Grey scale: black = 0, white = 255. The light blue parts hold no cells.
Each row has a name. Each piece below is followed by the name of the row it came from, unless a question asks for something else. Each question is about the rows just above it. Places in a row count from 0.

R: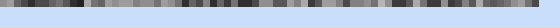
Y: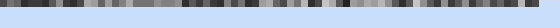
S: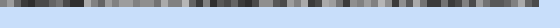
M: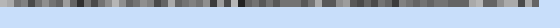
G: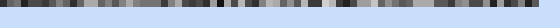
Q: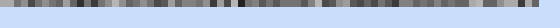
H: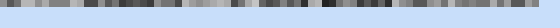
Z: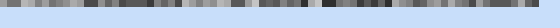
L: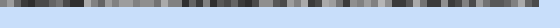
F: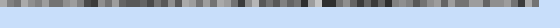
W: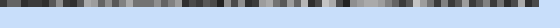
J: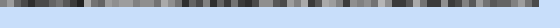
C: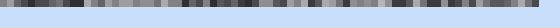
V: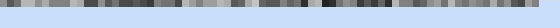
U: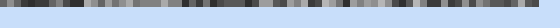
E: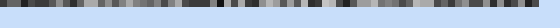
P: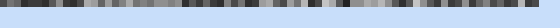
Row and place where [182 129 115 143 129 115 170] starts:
V, 64
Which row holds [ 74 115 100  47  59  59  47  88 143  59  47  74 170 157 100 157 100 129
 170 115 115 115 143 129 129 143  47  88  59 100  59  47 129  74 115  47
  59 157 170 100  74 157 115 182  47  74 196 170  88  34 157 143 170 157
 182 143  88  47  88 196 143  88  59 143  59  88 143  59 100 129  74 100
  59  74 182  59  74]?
Y
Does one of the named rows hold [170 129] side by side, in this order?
yes
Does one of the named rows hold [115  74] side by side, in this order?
yes

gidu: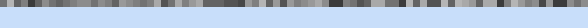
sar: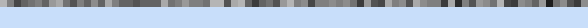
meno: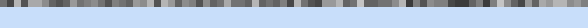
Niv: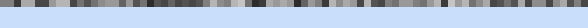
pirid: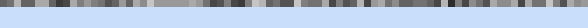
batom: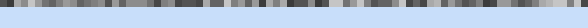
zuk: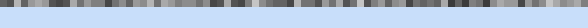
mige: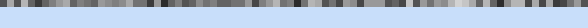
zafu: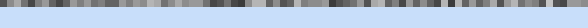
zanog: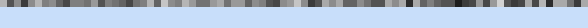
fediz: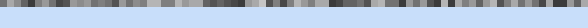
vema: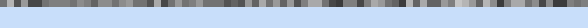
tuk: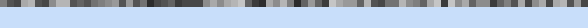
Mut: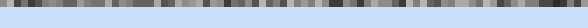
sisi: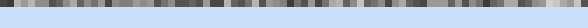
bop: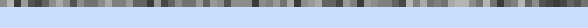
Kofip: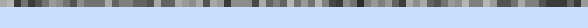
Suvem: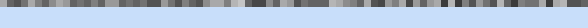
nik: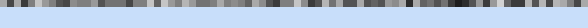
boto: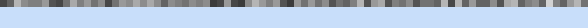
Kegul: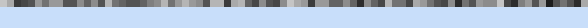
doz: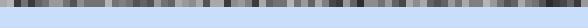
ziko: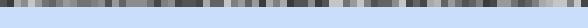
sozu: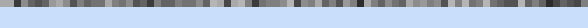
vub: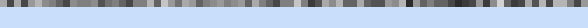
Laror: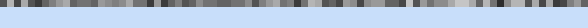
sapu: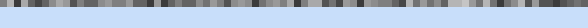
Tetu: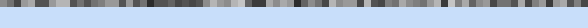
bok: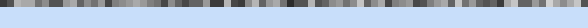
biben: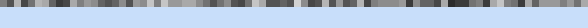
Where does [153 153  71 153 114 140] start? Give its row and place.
zuk, 72
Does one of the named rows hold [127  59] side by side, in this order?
yes
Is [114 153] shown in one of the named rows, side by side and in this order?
yes

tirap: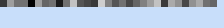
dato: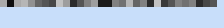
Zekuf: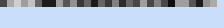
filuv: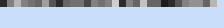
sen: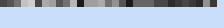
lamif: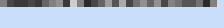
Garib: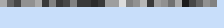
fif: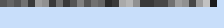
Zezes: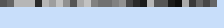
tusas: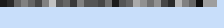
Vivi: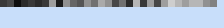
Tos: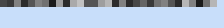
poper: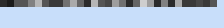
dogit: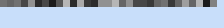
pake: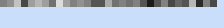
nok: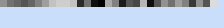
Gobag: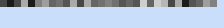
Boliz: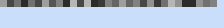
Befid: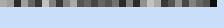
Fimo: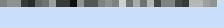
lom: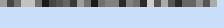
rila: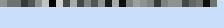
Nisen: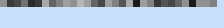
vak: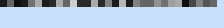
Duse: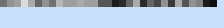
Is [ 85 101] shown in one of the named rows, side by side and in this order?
yes
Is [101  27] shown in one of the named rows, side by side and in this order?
yes
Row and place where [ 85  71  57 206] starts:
tirap, 11
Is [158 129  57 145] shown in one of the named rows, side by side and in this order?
yes

